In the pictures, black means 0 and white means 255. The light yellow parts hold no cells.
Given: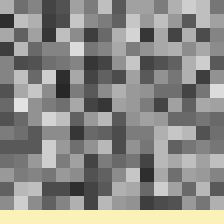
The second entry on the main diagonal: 191
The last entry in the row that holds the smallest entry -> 220
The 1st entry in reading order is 176
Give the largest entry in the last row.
206
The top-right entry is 118
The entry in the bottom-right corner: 176
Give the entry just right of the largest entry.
146
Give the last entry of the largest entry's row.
161
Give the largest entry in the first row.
206
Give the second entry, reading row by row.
111
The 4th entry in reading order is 68
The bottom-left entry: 140
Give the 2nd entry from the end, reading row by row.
118
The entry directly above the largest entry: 168
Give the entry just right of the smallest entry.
124
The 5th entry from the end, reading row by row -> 76
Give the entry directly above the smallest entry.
46
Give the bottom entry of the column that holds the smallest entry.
132
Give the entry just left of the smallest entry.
140
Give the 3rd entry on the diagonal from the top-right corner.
176
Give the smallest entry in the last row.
62
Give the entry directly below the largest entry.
105
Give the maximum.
226
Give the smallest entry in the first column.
46
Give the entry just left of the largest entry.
105
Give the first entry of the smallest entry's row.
82

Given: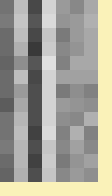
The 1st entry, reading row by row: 115
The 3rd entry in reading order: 72
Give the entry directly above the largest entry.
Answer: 203
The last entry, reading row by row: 142
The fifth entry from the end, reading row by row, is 78
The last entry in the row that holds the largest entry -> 168
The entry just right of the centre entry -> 122
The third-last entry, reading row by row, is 136
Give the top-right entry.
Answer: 168
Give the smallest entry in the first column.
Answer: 92
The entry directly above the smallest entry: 72
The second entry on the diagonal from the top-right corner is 154
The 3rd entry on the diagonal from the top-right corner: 122
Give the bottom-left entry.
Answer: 100
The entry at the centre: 211
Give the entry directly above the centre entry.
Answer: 211
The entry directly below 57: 86
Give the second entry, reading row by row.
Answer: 189
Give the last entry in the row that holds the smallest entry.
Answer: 168
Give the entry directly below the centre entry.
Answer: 211
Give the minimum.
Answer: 57
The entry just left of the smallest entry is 176
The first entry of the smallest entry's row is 107
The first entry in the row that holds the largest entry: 100
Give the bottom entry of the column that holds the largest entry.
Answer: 197

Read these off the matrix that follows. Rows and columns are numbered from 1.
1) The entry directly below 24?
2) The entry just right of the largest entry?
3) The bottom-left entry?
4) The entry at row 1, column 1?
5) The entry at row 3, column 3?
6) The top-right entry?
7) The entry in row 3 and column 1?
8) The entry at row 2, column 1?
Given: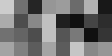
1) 45
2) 113
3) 164
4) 204
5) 77
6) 24
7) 113
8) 171

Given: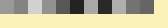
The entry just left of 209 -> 131
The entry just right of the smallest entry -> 168

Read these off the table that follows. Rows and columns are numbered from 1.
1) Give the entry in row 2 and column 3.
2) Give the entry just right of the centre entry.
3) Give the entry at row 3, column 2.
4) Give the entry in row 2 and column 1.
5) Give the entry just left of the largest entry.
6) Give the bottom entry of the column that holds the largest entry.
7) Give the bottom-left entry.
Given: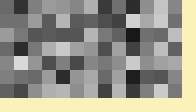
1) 155
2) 78
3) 120
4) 112
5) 134
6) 72
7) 97

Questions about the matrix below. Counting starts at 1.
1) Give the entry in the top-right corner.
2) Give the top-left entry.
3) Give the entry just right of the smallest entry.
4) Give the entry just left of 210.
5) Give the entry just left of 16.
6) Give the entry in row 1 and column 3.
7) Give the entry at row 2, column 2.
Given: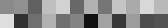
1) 185
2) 138
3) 162
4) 191
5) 131
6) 96
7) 49
